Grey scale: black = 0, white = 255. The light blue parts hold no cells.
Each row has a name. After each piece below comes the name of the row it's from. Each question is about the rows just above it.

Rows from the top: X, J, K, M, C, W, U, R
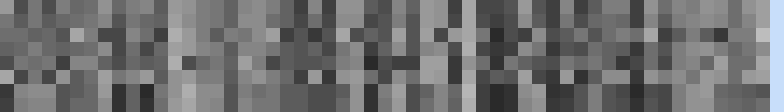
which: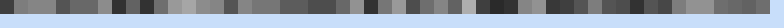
R
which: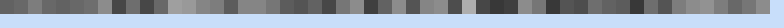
M

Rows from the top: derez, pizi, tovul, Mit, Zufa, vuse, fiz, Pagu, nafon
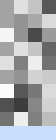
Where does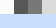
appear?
fiz
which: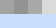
pizi
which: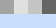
Mit

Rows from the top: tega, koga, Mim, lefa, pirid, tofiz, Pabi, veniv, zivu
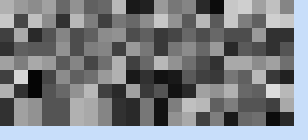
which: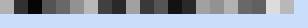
Pabi
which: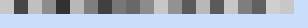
koga
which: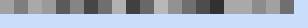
pirid
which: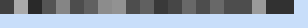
Mim

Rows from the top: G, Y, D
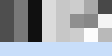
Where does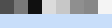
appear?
Y
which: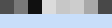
G

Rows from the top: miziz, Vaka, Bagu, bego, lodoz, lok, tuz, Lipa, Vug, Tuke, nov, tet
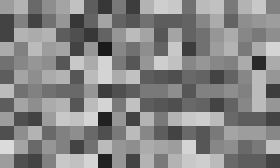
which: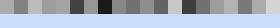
bego
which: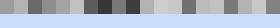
miziz
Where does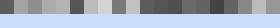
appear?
Lipa

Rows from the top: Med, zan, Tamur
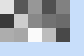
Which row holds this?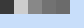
zan
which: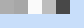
Tamur
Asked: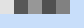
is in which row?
Med

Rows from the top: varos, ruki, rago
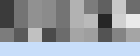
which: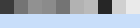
ruki
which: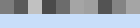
rago

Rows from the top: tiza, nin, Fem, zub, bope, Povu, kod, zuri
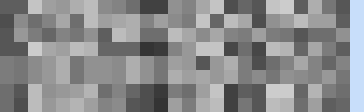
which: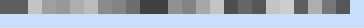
tiza
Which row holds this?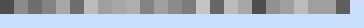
nin
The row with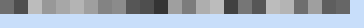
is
zuri
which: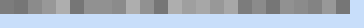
Povu
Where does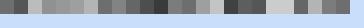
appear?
kod

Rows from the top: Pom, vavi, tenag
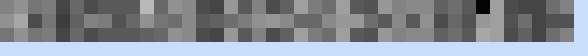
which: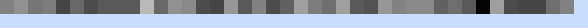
Pom
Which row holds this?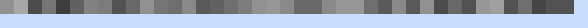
vavi

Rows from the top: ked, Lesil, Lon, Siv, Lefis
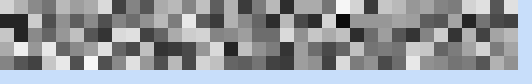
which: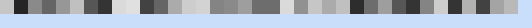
Lon
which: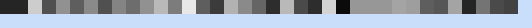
Lesil
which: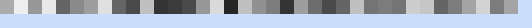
Siv

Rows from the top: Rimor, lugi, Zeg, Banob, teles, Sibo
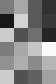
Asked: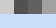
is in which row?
Sibo
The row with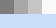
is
Banob

